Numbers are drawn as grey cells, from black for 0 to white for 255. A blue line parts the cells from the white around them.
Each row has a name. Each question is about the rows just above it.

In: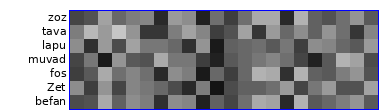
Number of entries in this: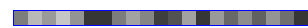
21
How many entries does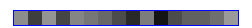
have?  16
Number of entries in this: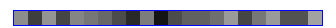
22
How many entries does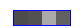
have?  4

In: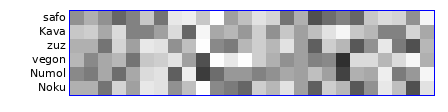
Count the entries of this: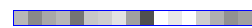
17
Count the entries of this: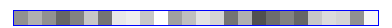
26
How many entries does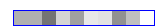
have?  10
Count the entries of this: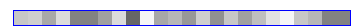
24
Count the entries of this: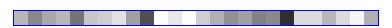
26
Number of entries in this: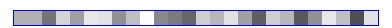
26

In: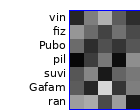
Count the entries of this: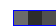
3
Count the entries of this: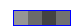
4
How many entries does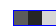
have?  3
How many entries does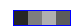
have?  4
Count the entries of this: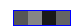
4
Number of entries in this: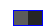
2

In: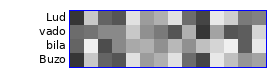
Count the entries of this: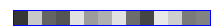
14
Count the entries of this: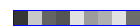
9
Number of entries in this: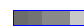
5

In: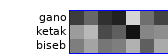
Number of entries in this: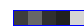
5
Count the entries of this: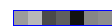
7
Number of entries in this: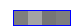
4
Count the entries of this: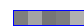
5
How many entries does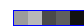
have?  5
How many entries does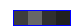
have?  4
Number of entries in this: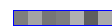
7

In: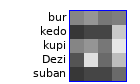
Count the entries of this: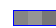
3
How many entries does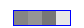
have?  4
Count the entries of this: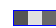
3
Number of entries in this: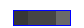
4
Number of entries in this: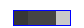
4
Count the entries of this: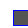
1
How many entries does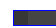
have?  3

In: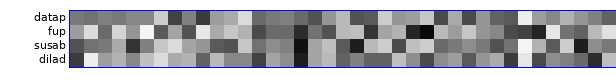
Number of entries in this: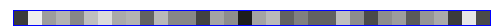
34
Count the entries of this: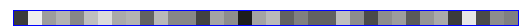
36

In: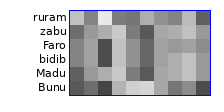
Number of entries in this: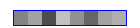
8
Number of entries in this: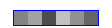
6
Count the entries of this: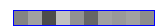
10

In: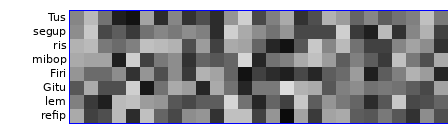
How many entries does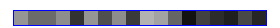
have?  18
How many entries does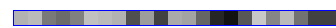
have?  23
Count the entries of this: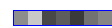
7
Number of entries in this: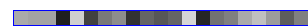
21
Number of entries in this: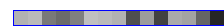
15

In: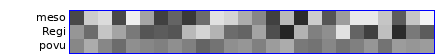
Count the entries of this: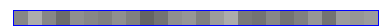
26
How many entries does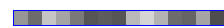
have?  15

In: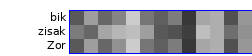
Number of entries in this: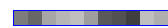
11
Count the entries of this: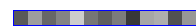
13
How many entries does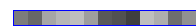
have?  13

